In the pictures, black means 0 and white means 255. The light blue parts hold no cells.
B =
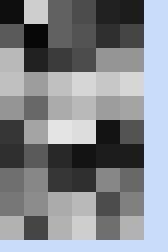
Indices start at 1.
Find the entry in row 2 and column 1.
90
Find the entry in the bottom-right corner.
178
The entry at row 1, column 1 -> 14
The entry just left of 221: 227
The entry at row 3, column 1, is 185
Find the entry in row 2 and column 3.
98
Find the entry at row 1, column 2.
206
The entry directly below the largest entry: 40
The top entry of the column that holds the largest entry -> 98
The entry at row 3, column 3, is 60
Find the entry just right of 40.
20
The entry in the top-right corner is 28
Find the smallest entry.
8
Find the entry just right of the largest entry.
221
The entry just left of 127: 76
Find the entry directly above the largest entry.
171
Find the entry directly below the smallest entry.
34

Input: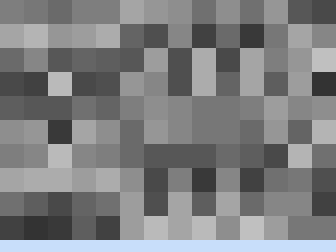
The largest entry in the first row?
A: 165
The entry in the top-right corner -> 73
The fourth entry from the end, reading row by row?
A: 192
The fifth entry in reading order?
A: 126
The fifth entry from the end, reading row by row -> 142
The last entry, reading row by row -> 119
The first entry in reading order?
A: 126
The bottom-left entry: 65
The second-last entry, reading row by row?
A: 119
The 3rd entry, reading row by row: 106
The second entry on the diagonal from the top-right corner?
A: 165
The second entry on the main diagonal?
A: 180
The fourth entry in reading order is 126
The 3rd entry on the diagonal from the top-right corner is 126

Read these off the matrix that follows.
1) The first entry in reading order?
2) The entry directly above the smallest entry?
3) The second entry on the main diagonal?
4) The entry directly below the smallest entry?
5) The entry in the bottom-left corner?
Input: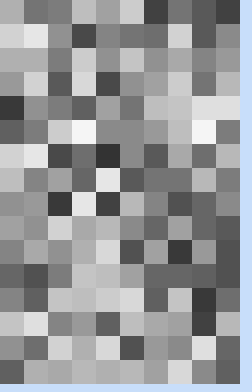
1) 176
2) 138
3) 230
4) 230
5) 96

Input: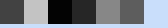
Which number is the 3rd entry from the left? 3
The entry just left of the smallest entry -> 195
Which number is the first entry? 66

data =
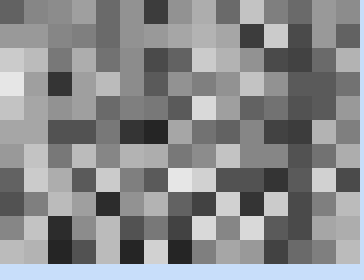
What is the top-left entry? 98
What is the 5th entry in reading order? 106
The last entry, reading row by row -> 187
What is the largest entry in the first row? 195
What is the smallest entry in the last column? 74
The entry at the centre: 166
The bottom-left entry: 187
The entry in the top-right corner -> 140
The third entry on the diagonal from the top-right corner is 66
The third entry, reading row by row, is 140
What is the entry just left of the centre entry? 37
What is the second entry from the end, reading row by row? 127
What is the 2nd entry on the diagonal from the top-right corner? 153
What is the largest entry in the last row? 209
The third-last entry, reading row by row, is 106
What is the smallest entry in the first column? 82
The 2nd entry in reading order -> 134

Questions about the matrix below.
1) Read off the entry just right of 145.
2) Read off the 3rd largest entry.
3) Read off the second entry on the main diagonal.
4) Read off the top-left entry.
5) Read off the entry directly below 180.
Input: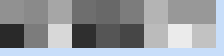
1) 138
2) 194
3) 124
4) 145
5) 187
